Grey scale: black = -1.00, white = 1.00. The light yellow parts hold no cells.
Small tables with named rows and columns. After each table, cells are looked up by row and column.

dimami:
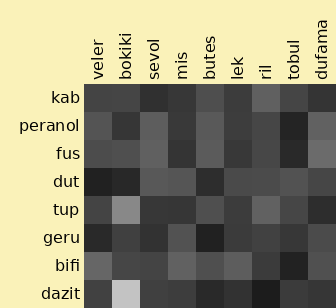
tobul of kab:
-0.46
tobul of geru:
-0.57
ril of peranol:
-0.45
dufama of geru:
-0.41
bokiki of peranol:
-0.58
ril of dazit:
-0.78

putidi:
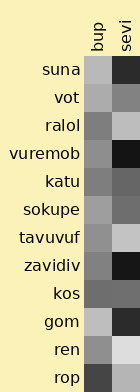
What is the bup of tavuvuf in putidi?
0.13
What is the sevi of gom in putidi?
-0.66
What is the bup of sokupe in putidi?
0.24
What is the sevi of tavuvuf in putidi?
0.53
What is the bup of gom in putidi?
0.49
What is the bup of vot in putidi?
0.35
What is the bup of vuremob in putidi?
0.11
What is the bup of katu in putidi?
-0.01
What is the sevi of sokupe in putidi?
-0.14
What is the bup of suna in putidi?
0.45
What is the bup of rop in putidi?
-0.46
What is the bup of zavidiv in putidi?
0.01
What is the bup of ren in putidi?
0.12
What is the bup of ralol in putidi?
-0.01
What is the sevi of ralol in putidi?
0.48
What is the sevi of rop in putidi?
0.42
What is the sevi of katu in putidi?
-0.20
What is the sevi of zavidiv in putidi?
-0.83
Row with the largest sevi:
ren

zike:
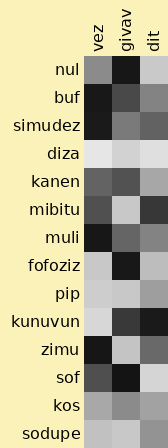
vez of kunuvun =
0.69
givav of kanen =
-0.36
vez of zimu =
-0.83
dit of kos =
0.27
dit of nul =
0.58
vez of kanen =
-0.22
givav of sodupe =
0.57
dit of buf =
0.03

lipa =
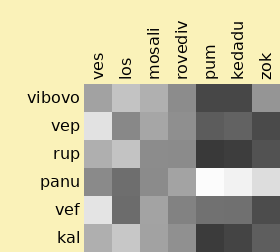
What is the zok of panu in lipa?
0.73
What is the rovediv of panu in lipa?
0.28
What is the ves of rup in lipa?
0.37
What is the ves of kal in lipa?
0.37
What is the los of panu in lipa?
-0.14
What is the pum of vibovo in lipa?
-0.44
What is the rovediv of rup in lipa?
0.09
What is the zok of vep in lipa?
-0.42

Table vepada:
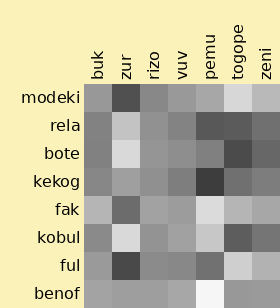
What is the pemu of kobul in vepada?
0.56
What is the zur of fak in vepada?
-0.15
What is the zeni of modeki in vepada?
0.45
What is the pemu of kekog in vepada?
-0.52
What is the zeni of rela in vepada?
-0.12
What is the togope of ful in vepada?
0.62
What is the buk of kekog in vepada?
0.06
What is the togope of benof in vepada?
0.19
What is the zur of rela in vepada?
0.53

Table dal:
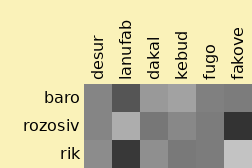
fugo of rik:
-0.03
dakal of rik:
0.12
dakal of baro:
0.20
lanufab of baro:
-0.33
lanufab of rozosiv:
0.36
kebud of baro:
0.27
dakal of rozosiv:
-0.07
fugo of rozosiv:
-0.03
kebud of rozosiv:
0.07
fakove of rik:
0.53
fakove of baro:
-0.03
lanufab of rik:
-0.56
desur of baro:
0.04
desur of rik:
0.10
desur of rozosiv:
0.04
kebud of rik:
-0.05
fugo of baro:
0.00
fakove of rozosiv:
-0.60

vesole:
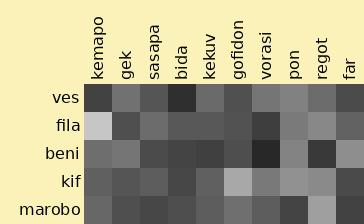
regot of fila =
0.07
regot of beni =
-0.55
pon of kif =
0.14
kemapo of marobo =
-0.19
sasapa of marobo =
-0.44
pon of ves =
0.01
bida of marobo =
-0.39

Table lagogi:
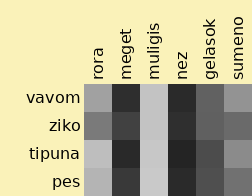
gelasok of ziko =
-0.25
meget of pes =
-0.55
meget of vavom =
-0.64
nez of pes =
-0.67
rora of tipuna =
0.49
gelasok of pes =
-0.38
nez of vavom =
-0.67

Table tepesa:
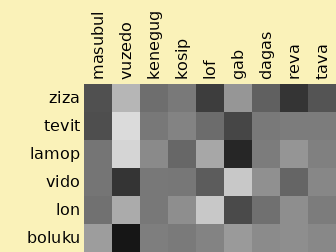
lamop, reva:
0.17
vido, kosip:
-0.07
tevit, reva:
-0.03
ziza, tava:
-0.34
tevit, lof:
-0.15
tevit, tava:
-0.03
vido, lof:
-0.28

